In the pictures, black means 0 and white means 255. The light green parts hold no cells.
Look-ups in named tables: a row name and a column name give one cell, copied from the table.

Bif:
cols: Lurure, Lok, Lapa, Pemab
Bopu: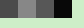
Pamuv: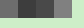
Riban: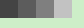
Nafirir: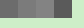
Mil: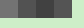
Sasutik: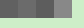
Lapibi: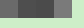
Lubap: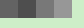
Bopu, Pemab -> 8
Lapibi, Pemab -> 122
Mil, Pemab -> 84
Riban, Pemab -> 194
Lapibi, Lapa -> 75
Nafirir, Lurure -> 108
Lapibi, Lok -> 78
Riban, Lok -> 92
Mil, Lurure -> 115
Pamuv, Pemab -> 128
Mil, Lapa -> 65
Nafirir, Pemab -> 90
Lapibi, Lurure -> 106
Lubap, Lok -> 78
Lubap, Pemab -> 151
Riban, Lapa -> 127
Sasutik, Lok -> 107
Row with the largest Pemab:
Riban

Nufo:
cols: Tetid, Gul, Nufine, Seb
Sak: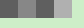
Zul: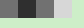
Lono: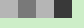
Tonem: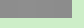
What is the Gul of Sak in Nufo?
135
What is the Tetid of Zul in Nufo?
113
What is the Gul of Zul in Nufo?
47
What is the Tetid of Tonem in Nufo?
141
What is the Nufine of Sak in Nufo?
95
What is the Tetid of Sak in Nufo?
95
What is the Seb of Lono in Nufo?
57
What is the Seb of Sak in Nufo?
176
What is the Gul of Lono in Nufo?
121
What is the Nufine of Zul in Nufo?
113
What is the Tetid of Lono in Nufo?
181
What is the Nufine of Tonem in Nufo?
141
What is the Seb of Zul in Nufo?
215
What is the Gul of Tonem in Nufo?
142
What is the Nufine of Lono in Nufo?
181
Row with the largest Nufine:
Lono

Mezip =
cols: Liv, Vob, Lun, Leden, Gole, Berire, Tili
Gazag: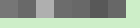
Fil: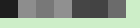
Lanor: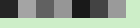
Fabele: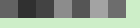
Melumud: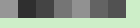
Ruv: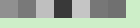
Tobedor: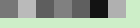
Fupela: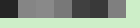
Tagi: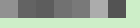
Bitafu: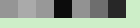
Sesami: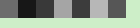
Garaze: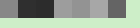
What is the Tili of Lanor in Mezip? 154
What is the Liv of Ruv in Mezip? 144
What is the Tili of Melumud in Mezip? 81
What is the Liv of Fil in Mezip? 30
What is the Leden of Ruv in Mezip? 57
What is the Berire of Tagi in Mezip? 172

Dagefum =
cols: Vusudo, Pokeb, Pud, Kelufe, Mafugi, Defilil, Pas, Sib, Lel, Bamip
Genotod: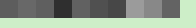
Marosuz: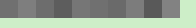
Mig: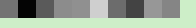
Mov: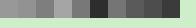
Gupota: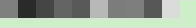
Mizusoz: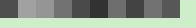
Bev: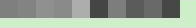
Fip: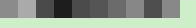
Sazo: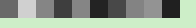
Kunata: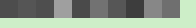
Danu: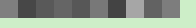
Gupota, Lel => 87
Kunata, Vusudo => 77
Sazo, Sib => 131
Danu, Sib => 166
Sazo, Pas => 72
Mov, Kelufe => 165
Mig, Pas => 108
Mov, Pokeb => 146
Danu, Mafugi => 87
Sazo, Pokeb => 208
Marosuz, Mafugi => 118
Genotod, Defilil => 80
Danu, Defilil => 120

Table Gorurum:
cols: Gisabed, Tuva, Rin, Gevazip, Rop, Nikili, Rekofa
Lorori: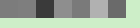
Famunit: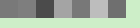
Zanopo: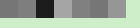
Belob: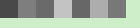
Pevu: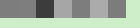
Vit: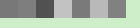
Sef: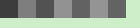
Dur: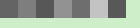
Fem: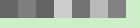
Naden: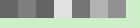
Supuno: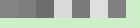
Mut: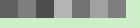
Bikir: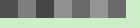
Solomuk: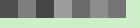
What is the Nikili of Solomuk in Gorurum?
141
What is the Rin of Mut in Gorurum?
77
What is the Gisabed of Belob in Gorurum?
73
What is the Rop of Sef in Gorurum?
98
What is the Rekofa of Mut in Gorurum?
127
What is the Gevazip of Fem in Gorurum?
204
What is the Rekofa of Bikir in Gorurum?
106
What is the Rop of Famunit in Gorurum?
120
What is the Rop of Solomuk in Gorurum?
107
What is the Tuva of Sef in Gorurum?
126
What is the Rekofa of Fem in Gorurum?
129
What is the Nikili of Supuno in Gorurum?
223
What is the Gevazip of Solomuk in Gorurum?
157
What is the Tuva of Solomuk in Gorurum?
126
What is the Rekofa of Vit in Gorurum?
129
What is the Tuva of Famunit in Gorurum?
126
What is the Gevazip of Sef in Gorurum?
146
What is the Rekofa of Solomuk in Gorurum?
117
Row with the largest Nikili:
Supuno

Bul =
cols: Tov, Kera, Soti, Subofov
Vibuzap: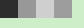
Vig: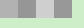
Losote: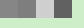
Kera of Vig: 150
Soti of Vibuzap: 207
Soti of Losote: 207
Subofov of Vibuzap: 157
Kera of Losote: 126
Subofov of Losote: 97
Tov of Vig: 178
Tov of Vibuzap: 45
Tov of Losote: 134
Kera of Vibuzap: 152
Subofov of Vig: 152
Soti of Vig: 207

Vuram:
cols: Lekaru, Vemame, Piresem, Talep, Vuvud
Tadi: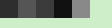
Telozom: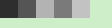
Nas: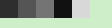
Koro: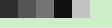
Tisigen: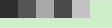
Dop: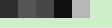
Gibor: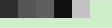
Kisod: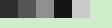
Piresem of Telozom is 179
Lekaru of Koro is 46
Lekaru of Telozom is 46
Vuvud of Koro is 194
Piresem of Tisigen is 168
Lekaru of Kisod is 46
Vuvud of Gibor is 194
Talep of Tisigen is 74
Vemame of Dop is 85
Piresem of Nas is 116
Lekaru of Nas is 46
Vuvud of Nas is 216
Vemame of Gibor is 85
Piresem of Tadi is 59
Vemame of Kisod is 85
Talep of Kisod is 21
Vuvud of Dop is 183
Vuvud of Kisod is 201
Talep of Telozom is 122
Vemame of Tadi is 85

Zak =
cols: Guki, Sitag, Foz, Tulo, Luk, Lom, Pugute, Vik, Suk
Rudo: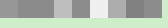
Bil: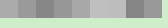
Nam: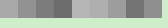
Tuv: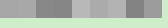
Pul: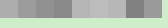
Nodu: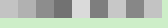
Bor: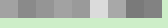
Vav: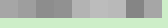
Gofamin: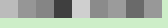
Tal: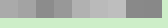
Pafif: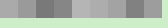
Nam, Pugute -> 157
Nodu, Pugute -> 199
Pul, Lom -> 188
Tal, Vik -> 137
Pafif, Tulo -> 134
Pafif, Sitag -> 154
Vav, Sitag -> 158
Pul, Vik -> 129
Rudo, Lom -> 240
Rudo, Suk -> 141
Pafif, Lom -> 173
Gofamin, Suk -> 152
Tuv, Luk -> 185
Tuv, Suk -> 156
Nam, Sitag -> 146
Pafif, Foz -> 121

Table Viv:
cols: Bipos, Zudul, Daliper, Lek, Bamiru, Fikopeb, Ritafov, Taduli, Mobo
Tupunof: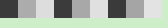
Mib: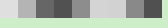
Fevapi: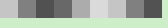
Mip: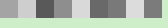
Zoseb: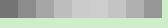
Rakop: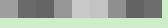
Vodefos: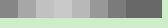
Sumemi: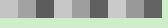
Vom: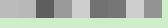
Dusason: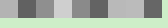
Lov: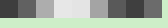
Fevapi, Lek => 104
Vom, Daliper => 94
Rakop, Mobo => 109
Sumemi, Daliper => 92
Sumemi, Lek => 199
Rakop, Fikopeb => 195
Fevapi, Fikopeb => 218
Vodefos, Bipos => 134
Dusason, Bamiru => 138
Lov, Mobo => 107
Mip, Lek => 142
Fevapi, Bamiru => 172
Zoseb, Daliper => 166
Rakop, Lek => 150
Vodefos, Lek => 200
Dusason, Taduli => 187
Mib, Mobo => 80
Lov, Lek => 231
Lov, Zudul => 97
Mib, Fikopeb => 212

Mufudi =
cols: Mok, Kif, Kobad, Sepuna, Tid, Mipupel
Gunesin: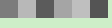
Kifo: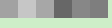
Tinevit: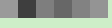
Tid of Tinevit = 130
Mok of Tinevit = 154
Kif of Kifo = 198
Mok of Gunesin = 124
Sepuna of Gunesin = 165
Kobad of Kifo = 167
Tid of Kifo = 135
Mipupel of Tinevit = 148
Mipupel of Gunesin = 84
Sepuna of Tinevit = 103
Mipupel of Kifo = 126
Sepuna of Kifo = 103
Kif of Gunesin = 184
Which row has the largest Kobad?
Kifo

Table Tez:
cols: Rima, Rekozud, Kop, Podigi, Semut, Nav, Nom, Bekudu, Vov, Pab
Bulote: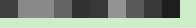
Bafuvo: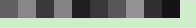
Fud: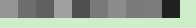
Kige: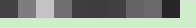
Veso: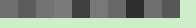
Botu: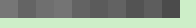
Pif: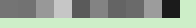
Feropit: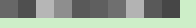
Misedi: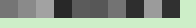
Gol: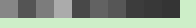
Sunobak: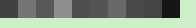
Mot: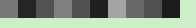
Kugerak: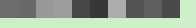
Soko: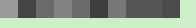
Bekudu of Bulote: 89
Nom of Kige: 65
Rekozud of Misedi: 138
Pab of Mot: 28
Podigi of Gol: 171
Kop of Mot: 82
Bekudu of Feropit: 179
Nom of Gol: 86
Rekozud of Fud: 110
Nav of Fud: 121
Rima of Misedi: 117
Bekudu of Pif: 106
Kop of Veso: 114
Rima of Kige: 67
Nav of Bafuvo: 56
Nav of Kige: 61
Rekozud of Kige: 125
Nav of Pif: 131
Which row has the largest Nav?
Pif

